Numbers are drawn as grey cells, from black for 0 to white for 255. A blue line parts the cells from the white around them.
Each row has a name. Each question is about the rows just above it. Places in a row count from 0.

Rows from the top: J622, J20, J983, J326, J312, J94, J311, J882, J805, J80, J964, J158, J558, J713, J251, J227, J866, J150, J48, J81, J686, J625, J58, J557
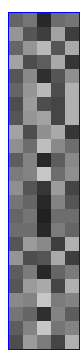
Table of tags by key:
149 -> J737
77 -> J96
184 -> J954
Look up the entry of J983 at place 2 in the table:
J954
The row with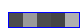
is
J311
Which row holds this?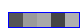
J81
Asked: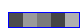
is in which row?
J557
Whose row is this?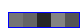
J713
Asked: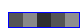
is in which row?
J312
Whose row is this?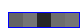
J622

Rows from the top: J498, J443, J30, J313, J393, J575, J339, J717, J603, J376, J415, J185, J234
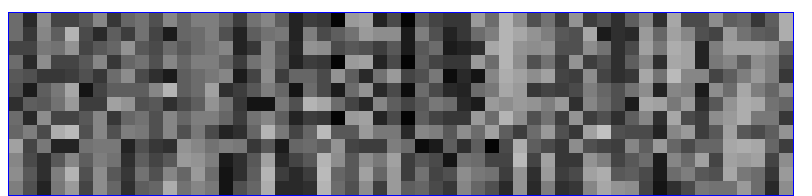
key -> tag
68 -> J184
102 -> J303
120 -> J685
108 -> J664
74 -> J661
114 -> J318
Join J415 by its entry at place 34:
J184
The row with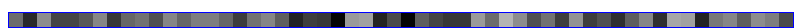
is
J313

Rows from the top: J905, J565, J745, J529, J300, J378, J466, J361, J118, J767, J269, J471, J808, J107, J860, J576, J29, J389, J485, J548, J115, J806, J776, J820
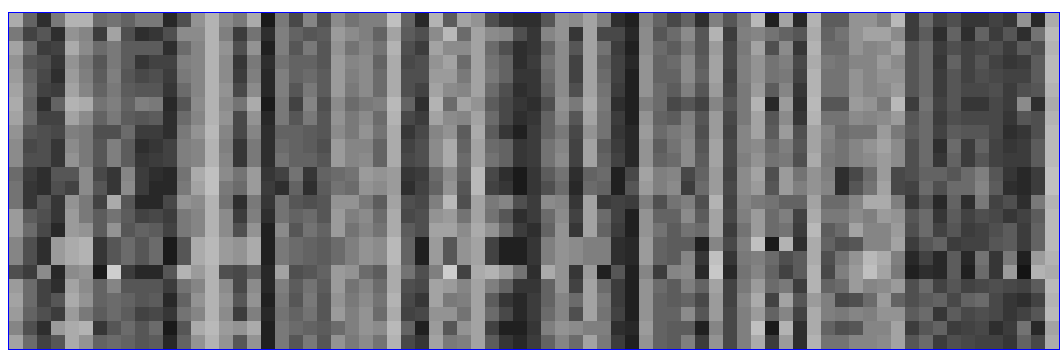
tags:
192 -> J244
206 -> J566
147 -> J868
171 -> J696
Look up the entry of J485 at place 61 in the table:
J244
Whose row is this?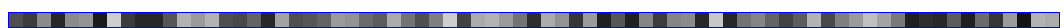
J485

